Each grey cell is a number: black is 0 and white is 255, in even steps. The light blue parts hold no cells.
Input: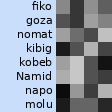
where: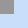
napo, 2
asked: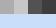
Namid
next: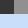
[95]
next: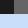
[101]
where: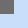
nomat, 2
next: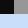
[61]

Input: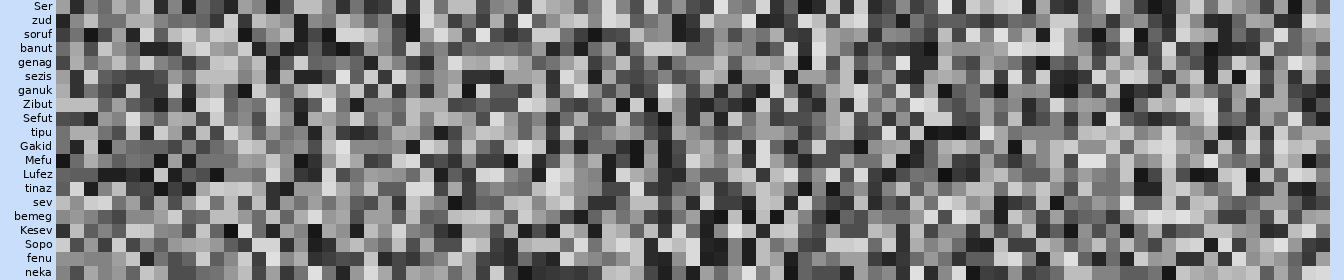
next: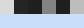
[115]
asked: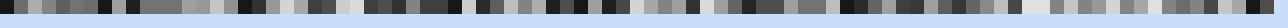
Mefu
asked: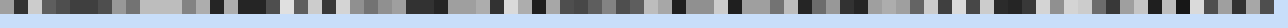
sezis
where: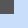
Zibut, 91
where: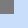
zud, 20
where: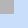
neka, 85

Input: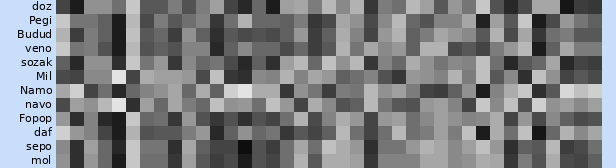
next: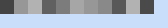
[166]
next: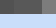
[151]
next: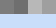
[88]
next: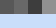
[96]
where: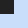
Pegi, 31
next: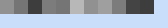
[96]
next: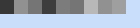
[124]

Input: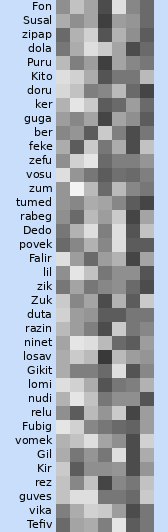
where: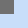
vosu, 5
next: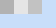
[119]
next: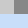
[164]
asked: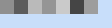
relu
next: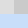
[164]
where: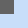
Fubig, 6
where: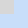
doru, 1

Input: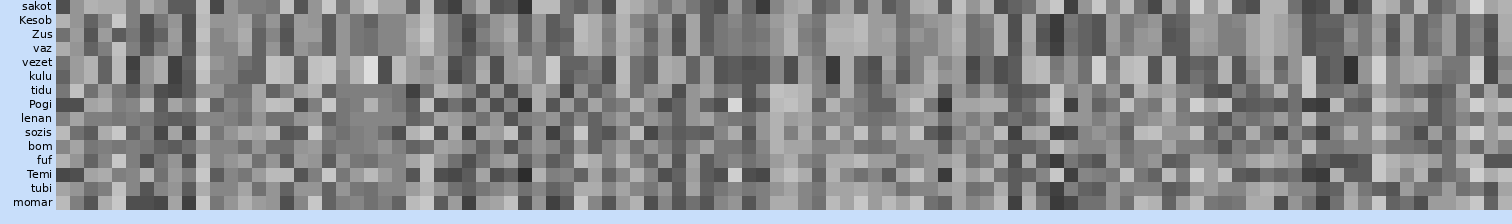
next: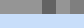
[149]
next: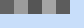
[119]
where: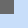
bom, 102
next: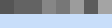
[99]
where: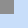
Kesob, 89

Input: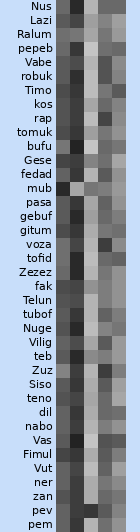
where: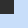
robuk, 2
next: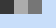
[111]
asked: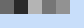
Zezez

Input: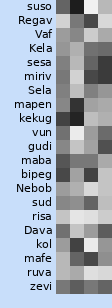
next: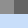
[190]
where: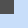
gudi, 4
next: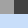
[196]
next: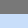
[170]

